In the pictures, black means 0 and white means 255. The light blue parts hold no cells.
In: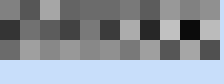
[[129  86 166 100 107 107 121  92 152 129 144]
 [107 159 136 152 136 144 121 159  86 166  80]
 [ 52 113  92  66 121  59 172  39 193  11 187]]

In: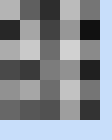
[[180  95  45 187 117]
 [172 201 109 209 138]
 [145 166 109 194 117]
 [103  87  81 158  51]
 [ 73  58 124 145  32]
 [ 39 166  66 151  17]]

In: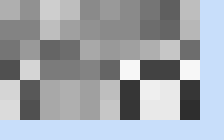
[[219  80 168 175 160 198  54 233 233  46]
 [213  88 168 175 160 190  54 239 233  54]
 [175 145 206 190 138 153 138 117  95 190]
 [131 131 190 160 145 138 138 109 101 183]
 [117 153 101 109 168 153 160 175 198 109]
 [ 80 213 123 123 131 101 247  66  66 247]]

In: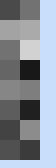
[[163 170]
 [134 126]
 [114 210]
 [101  24]
 [ 93  32]
 [ 80  59]
 [ 74 114]
 [ 67 140]]

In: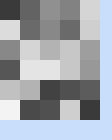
[[243  74  80 207  58]
 [220 106 136 106 207]
 [193 179  66  80  92]
 [136 213 179 199 158]
 [ 86 228 228 199 152]
 [ 58  99 144 130 213]]

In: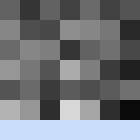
[[179 150  46 215 165  46  10]
 [150 119  84 171 126  59  32]
 [134  78  72 142 134 119  40]
 [106 134 126  53  98 112  72]
 [ 98  53  98  65 106  65  84]
 [ 84 106  59  91  78  91 112]]
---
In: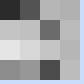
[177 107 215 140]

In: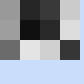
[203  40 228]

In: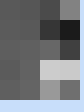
[130  54  96  91]

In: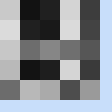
[ 61 218 134  19 108]

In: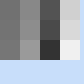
[208  74 154]

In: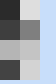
[222  62]
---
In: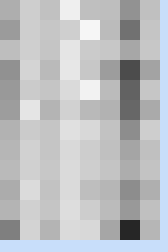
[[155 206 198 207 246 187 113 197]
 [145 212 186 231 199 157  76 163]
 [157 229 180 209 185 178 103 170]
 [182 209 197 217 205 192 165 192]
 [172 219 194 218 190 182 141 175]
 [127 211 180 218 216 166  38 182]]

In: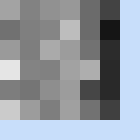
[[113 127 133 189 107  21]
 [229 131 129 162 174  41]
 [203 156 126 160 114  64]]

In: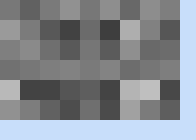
[[154 123  88  66 107  62 174 129  86]
 [113 119 126 130 122 131 109 118 126]
 [145 125  97  77 111  75 161 123  94]]

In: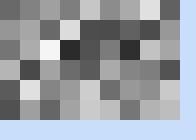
[[150 166 105 220  77  76  97  76 152]
 [181  73 163 108  90 170 133 126  83]
 [ 81 159 102 163 202 190 118 179 189]]

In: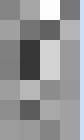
[[160 116  98 180]
 [126  55 210 153]
 [141  92 168 161]]

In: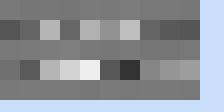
[[ 85 100 181 102 177 146 190 101  89  86]
 [111  90 180 211 238  87  50 134 149 157]]

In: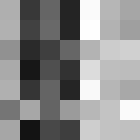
[[177  65 105  37 254 178 159]
 [170  23  79  50 220 190 188]
 [117 167 100 155 183 195 250]]

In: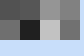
[[111  32 194 113]]

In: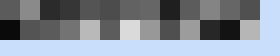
[[ 10  84  91 115 185  92 218 152  79 156  39  19 182]]
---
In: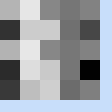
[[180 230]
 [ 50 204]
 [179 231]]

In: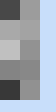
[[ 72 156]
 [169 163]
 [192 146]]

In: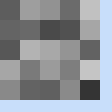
[[ 93 158]
 [100 105]
 [ 87 179]]

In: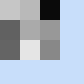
[[198 185]
 [ 97 170]
 [100 229]]

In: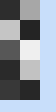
[[ 45 167]
 [197  36]
 [ 87 239]]

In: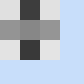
[[224  61]
 [148 135]
 [227  57]]
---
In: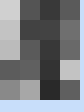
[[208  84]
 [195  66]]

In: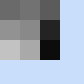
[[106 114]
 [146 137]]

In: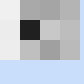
[[240 169]
 [236  32]]

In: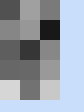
[[ 81 160]
 [134 151]]

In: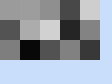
[[155 157]
 [ 83 172]]

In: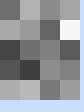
[[111 178]
 [169 155]]

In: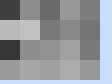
[[ 64 142]
 [186 193]]

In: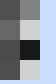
[[ 80 130]
 [102 208]]
